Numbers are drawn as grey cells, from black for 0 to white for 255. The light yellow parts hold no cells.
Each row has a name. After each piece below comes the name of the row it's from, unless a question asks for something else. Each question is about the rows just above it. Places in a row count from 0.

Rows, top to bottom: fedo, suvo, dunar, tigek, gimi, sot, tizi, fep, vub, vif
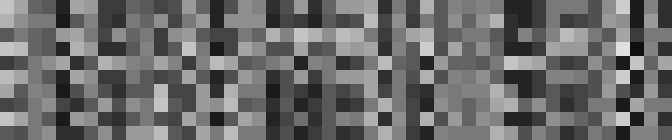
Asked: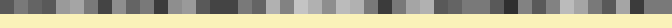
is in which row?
dunar
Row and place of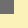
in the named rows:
vub, 21

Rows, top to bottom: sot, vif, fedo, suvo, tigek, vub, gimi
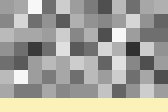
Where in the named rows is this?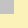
gimi, 7
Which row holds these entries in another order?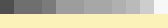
sot
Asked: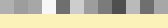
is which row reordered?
sot

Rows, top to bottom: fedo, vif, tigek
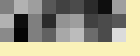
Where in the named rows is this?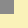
tigek, 0
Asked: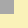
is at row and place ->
tigek, 4
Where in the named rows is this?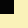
tigek, 1
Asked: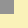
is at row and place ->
vif, 4
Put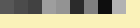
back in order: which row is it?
vif
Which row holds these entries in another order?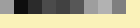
fedo

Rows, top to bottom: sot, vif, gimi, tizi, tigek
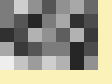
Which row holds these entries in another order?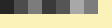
tizi
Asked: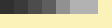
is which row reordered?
gimi
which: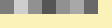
sot
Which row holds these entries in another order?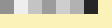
tigek
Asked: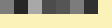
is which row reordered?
vif
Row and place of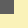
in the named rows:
gimi, 4
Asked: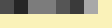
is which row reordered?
tizi

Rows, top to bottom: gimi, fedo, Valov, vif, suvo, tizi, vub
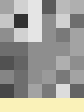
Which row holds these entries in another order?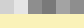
Valov
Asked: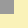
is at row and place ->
tizi, 3
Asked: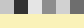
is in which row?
fedo
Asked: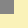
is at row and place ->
tizi, 0

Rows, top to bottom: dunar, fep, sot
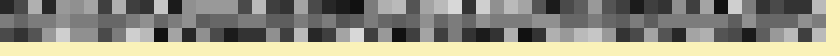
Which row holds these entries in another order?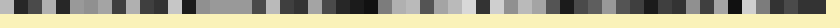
dunar
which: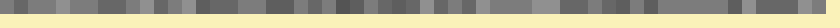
fep
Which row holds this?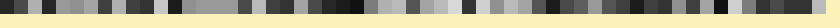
dunar
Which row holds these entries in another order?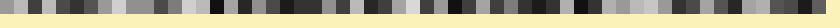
sot
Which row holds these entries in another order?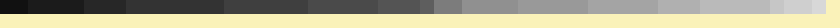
dunar
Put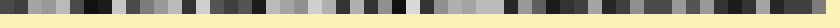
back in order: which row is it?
dunar

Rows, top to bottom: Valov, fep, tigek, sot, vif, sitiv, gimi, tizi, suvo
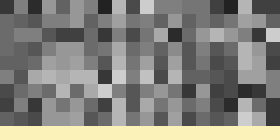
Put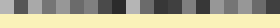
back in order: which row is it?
tizi
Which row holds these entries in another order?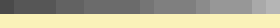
sot
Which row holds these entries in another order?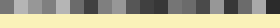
tizi
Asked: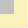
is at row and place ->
sitiv, 10
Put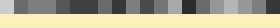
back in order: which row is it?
tigek
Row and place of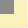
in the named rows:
sot, 12

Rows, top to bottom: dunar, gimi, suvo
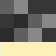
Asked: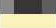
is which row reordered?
dunar
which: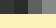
gimi
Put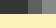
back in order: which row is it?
dunar
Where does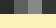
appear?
suvo
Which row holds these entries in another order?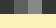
dunar

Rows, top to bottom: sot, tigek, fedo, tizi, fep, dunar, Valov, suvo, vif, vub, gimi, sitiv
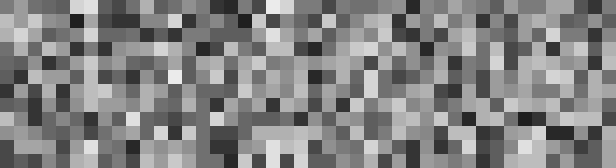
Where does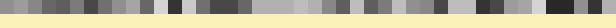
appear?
vub
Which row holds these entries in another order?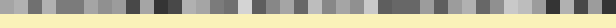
Valov
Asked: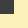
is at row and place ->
gimi, 41
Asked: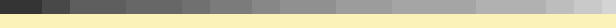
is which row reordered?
fep
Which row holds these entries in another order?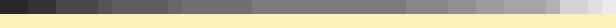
sot
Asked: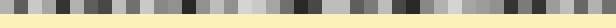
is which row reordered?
tizi
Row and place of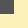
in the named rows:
sot, 41

